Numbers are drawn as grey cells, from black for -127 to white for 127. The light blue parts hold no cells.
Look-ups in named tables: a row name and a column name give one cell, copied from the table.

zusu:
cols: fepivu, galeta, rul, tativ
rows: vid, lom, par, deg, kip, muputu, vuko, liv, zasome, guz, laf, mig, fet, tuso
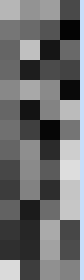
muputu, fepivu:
-25
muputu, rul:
3
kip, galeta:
40
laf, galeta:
-100
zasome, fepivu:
-56
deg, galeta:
-98
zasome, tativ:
93
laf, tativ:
70
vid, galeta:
19
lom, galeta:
-21
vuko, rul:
-121
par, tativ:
-22
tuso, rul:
16
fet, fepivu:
-80
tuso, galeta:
-66
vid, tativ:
-54
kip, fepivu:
8
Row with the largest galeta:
par

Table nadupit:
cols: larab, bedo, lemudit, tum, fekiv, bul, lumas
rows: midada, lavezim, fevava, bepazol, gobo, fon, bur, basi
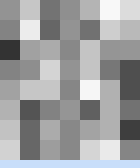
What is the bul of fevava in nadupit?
21
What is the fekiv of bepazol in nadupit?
68
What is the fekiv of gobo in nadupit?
118
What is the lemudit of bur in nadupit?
43
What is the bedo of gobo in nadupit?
70
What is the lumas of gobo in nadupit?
-48
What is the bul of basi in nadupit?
106
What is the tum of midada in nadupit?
15
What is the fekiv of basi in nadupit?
85

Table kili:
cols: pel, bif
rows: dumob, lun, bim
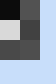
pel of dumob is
-115
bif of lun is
-62
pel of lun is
89
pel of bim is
-54
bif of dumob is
-45
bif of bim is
-49

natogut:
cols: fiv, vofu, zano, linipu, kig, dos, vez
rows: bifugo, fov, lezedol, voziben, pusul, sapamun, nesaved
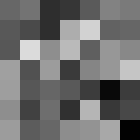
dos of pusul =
-118
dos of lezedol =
23
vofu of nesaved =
-35
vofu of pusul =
-40
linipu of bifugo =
-73
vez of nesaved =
-125
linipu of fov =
45
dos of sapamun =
-71
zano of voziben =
28
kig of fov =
82
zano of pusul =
-25
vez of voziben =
69
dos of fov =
-29
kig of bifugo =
-37
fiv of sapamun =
14
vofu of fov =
-53
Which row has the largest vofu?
lezedol

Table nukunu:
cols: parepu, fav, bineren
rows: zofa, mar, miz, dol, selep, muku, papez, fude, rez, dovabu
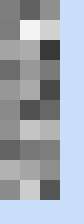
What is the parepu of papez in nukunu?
16
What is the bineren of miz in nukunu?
-71
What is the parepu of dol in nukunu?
-19
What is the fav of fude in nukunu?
-7
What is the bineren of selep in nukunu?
-55
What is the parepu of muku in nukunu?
10
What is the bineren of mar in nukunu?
81
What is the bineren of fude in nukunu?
-1
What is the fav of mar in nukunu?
115
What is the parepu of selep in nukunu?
23
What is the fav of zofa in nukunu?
-30

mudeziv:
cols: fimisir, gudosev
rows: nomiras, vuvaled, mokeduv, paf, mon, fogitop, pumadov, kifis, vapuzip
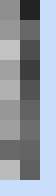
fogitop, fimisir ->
23
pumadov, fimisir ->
31
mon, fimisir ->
49
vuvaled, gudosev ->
-23
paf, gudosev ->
-65
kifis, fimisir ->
-22
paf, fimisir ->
33
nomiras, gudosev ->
-92
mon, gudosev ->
-44
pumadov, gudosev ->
-18
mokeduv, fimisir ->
66
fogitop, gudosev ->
-29
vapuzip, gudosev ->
-32
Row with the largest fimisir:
mokeduv

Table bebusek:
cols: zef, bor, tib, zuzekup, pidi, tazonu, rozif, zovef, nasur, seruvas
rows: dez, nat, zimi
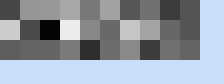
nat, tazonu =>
-22
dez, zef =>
-57
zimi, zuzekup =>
-5
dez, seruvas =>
-43
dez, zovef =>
-14
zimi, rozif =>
9
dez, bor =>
21
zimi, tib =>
-26
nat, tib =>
-123
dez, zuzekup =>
39
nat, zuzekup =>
108
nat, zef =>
76

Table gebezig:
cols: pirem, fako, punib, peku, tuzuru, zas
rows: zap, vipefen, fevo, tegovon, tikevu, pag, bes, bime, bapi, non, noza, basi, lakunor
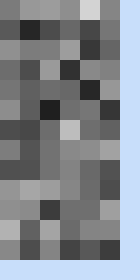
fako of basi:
-30
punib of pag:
-96
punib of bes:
-18
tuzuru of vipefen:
-56
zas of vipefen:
-9
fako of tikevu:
-31
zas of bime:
34
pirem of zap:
-4
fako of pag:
-34
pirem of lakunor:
8
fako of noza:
11
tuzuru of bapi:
-22
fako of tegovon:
-50
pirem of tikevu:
-10
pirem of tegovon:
-18
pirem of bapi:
-47
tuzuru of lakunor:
-39
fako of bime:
-43
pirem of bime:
-2
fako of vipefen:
-89
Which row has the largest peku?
bes

